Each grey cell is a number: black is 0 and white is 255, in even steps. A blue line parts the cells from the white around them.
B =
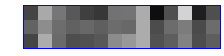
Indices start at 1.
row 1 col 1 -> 68
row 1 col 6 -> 55
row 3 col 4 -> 78
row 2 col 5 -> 104
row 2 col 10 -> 76
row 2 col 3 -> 109
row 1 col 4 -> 88
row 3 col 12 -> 130
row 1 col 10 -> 14
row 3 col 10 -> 81
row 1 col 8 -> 115

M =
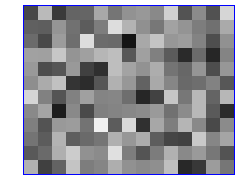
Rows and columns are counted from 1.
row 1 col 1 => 72
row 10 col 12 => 65
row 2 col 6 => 125
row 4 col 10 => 128
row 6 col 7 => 177
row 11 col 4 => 204
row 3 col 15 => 145
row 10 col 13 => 201
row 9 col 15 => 139
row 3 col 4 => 110
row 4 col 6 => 182
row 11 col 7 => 224
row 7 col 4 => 129
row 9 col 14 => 73
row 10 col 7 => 176
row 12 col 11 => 191
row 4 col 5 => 160
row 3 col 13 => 131
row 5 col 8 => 163
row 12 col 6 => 133
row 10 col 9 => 172
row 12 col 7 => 174
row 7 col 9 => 38
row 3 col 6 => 108
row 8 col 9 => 140
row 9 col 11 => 126
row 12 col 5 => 125
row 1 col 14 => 81
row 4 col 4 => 148
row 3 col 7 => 106
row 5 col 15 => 151
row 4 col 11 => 91
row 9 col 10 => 167
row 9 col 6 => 240
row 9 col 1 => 127
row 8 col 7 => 132

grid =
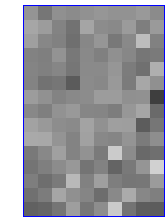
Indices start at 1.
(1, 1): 148
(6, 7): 153
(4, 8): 135
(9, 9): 92
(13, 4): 185
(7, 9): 145
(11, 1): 121
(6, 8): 123
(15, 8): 115
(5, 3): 134
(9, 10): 118
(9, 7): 159
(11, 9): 105
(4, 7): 144
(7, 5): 140
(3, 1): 159
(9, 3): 141
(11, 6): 122
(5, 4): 118
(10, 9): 123
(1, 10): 139
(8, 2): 127
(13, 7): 126
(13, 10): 155
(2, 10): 154
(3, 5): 135
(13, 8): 118
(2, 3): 131
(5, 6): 138
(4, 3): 147
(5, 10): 175
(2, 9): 126
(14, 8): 171
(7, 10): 62
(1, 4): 139

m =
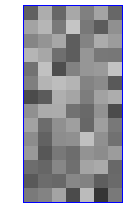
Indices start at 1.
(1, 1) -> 96
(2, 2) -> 182
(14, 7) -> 121
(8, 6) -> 146
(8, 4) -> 114
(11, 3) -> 120
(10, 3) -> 141
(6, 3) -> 189
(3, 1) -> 133
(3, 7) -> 156
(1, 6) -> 164
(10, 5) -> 192
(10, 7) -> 113
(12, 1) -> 109
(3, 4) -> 93
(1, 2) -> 173
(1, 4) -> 168
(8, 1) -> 144
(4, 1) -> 181
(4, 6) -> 120
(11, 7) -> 156
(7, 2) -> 91
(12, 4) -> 111
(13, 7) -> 106
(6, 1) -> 127
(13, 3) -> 104
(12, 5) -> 164
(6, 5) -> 131
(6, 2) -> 180

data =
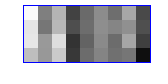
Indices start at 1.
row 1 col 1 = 250
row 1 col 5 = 106
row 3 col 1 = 231
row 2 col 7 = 133
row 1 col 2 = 127
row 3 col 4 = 51
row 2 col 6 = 142
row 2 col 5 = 109
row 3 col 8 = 166
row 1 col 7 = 110
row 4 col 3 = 202

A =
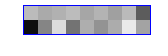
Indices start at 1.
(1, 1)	187
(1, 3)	177
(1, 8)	186
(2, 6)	147
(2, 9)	163

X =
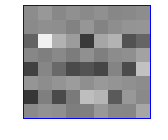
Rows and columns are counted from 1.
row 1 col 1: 140
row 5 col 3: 105
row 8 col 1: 138
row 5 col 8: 75
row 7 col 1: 55
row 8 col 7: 135
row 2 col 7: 142
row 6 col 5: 143
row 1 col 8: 137
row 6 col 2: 141
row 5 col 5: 83
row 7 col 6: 181
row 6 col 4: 156
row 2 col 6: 131
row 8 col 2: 146
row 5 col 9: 193
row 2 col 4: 130
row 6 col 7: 148
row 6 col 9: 140
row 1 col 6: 144
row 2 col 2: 143

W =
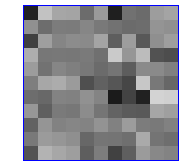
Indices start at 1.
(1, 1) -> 34
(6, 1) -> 126
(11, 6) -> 125
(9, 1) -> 98
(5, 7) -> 117
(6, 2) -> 167
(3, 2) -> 159
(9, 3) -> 130
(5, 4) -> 127
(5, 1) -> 156
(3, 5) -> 138
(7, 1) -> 109
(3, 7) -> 94
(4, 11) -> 77
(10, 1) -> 121
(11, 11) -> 131
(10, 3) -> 150
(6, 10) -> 120
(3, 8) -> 157
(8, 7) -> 99
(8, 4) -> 119
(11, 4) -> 158
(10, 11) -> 110
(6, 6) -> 97
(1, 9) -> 107
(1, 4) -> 164
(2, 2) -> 109
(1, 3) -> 166
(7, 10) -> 211
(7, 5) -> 145
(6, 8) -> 70
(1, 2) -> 194
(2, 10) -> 148
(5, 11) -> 128
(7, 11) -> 208
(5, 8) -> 93
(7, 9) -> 33
